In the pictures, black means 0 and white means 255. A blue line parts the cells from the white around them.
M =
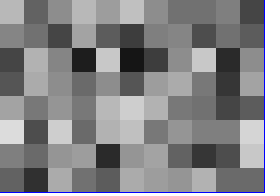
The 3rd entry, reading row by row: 141
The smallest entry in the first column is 69
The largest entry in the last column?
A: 213
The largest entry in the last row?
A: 178
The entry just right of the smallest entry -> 61
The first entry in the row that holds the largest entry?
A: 220
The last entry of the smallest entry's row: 141
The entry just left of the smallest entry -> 200
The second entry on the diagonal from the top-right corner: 113
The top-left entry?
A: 184
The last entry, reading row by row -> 106
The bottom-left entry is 98
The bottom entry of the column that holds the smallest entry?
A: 171
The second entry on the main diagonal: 113
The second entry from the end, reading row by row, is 106
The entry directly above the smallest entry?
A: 61
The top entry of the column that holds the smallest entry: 192
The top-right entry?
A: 69
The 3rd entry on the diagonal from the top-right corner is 200
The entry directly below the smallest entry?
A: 85
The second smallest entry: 29

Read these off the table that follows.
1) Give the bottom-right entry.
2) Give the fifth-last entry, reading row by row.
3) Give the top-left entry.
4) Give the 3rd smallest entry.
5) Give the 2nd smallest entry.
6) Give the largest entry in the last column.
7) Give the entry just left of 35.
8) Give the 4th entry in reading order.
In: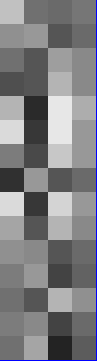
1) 92
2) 106
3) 193
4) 48
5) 42
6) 173
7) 165
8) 118

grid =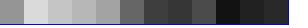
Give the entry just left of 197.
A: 218
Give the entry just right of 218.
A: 197
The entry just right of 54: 75
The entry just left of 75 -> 54

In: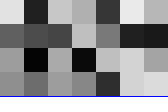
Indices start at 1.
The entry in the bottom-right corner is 219
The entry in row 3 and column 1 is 157
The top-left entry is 226
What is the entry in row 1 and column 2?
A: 32
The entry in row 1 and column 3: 199
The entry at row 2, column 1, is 96
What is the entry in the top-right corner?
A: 183

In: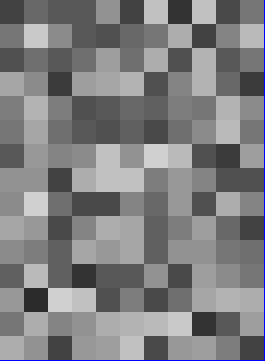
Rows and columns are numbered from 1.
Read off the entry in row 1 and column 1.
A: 66
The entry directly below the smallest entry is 173
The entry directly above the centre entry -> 146
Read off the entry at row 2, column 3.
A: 139
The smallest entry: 43
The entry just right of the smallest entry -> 208
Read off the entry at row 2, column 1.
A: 118
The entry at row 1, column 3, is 88
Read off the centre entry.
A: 193
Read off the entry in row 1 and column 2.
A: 104
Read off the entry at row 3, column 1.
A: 80
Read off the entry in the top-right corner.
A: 118
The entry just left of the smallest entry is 152
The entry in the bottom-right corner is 66
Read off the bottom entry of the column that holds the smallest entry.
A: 146
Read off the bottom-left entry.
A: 173

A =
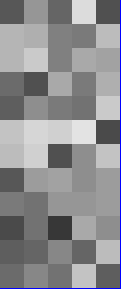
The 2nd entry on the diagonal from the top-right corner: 122
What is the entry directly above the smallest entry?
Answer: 150
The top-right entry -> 80
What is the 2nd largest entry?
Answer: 220
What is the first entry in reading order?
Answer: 87
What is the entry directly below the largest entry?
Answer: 142
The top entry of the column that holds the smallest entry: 101
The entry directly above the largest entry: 114
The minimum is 55
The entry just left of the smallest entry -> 114
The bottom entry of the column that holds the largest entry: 195
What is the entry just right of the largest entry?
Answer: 74
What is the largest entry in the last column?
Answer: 202
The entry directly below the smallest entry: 135
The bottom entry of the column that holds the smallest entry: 114
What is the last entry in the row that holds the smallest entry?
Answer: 142
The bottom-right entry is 94
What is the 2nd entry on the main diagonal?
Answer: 175

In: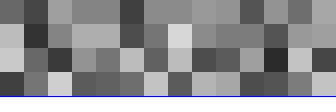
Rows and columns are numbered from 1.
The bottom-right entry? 195
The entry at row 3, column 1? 201
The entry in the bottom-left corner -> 64
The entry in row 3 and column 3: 58
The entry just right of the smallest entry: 195
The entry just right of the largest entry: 139
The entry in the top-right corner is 167
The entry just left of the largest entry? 117
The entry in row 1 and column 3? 159
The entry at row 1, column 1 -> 104
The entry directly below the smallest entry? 84
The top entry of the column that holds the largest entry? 139
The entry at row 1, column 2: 70

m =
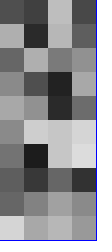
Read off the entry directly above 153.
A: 138
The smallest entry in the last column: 50
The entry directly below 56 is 130
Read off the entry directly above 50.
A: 220
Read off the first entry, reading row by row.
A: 79
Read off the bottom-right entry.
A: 153
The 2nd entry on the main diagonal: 42
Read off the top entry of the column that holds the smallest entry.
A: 64
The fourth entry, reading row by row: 72
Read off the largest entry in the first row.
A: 190
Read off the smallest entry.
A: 28
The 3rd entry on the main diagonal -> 122
